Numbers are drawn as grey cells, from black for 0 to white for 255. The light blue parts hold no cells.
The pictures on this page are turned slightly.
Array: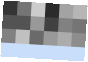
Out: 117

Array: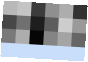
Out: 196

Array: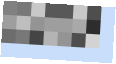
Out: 120

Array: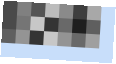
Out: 128

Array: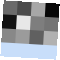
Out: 75

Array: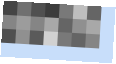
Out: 112
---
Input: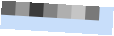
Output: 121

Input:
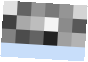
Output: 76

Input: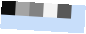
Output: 130

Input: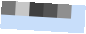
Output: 119

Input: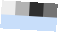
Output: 179

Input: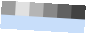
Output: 136
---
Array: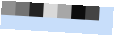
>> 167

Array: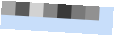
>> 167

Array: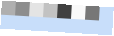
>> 228

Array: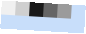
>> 207

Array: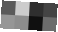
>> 150

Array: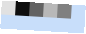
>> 184

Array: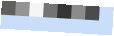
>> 148
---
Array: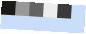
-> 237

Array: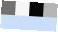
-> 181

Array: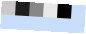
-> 233

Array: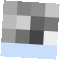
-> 197

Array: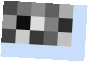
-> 96

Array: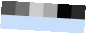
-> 168
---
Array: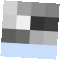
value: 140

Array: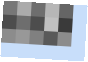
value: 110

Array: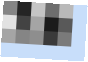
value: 197

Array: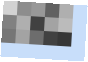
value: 152

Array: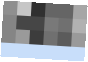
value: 48

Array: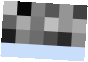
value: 129

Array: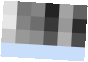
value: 132
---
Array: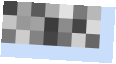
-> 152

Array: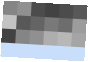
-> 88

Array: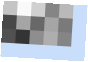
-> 165

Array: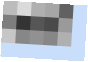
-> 52

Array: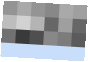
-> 210

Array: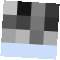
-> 66

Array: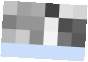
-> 149

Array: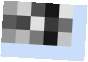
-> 68
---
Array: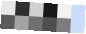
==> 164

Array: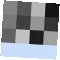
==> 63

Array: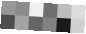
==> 164

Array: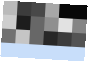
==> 29

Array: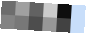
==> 120

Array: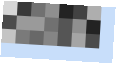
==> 154

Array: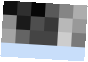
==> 26

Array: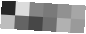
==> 100

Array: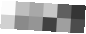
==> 138
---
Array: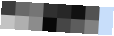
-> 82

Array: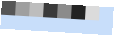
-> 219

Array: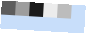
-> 188

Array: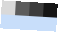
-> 21

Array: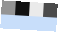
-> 75

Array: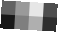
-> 78
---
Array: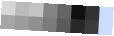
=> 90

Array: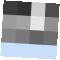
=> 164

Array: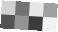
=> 148

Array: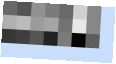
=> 114

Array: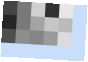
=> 164

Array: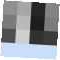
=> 185

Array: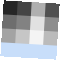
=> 130

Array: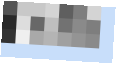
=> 114

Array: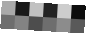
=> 110

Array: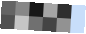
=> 112
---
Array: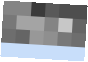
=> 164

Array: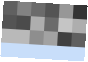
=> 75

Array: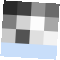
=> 211

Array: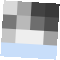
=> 185

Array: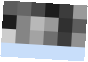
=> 133

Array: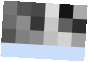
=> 140

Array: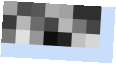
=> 183

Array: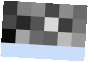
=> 40

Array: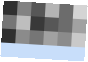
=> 190
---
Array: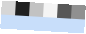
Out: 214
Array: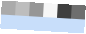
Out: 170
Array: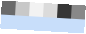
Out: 106
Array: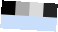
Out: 3
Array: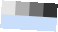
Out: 229
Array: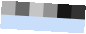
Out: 175
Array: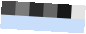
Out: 72
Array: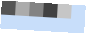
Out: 85
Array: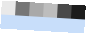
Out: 233
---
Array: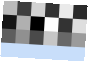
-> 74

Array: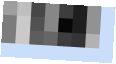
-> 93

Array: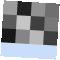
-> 185

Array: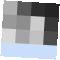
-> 193

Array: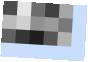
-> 31

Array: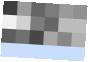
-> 71

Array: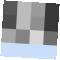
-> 214

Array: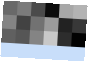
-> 132
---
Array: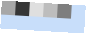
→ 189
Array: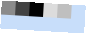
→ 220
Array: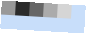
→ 171
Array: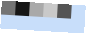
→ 201
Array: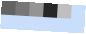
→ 39
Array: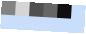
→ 102
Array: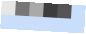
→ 61
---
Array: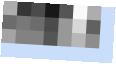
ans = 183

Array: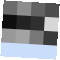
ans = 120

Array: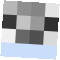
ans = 79

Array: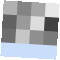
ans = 143

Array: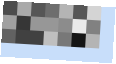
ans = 21

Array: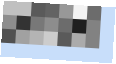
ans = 171

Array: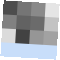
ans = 150

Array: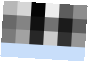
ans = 50
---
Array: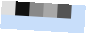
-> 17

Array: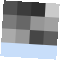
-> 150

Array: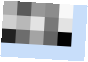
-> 109

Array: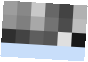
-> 67

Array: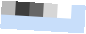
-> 61

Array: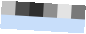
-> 77
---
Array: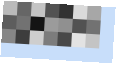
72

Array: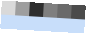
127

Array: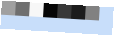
56

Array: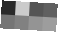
129

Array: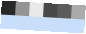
72

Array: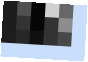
17

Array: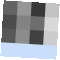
140
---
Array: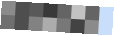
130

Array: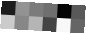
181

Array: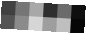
214

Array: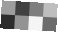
245

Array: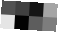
93

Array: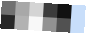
248
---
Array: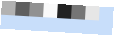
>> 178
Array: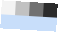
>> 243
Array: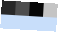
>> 40
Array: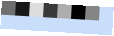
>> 111
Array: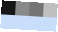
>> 22
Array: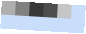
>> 175
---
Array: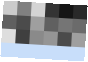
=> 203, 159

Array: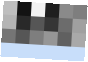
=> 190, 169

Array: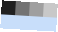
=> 33, 200

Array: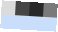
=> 219, 122

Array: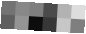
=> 115, 127

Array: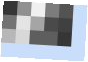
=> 54, 54

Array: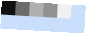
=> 17, 241
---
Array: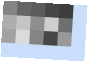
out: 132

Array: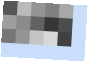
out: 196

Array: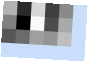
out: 159

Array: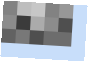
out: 79

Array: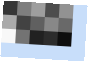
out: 33

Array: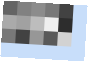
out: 151
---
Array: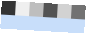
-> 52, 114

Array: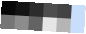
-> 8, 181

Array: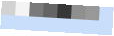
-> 210, 152

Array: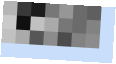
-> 181, 140

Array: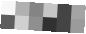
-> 247, 155

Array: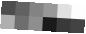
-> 77, 67

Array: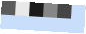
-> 91, 69

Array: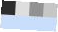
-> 45, 198

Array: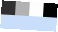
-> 48, 4

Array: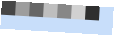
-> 70, 47
